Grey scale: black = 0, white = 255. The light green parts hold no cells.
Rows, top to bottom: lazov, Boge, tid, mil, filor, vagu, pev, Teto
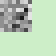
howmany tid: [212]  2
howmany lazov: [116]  1
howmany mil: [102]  3
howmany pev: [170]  2
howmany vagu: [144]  5
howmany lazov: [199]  3
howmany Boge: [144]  2

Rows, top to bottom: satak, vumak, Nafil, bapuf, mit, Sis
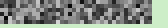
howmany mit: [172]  7
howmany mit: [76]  5
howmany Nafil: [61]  1
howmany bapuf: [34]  4

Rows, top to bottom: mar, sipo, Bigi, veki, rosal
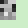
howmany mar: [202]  2
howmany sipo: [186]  3
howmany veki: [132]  1
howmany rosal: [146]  2
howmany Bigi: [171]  2
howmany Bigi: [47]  2
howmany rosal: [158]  2

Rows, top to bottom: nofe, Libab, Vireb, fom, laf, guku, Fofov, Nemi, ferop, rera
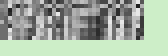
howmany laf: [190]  5
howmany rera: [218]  3
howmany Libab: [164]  4
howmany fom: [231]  2

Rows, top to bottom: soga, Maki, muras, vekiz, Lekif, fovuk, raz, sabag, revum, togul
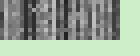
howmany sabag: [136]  3
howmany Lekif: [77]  3
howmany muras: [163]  5

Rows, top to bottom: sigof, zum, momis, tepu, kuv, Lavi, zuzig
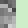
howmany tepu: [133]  3
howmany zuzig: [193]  1

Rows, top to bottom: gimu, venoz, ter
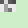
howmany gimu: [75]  1
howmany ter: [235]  2
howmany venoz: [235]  3

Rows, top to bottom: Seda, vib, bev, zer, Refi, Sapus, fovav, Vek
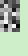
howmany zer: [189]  1
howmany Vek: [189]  0

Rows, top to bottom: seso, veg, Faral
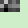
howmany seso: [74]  3
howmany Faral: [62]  3
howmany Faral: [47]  0

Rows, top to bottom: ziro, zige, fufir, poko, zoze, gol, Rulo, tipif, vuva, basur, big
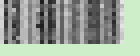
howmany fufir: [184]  3
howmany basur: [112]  4

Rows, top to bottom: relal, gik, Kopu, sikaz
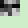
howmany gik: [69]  1
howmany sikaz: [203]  3
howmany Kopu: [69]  1
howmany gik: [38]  1
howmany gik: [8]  3
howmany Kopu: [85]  2
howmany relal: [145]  1

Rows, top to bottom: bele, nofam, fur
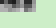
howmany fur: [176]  4
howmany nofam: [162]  1
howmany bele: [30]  1
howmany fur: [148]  2
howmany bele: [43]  4

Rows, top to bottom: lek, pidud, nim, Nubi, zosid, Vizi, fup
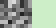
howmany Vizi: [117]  2
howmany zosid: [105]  3
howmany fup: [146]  0

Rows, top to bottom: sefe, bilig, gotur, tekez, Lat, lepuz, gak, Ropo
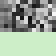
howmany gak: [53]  0
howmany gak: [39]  4
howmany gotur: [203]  5

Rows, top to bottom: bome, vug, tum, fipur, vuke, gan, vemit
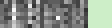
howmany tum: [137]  5
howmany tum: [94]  4
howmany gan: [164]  1
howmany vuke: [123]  5

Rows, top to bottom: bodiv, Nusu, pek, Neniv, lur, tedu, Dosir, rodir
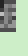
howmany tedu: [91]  2
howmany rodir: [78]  4
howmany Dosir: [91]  0
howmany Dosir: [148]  3
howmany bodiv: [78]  3
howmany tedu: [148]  1

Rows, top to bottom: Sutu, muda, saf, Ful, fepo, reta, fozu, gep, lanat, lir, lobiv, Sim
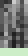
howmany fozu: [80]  4
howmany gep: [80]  4
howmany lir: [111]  2

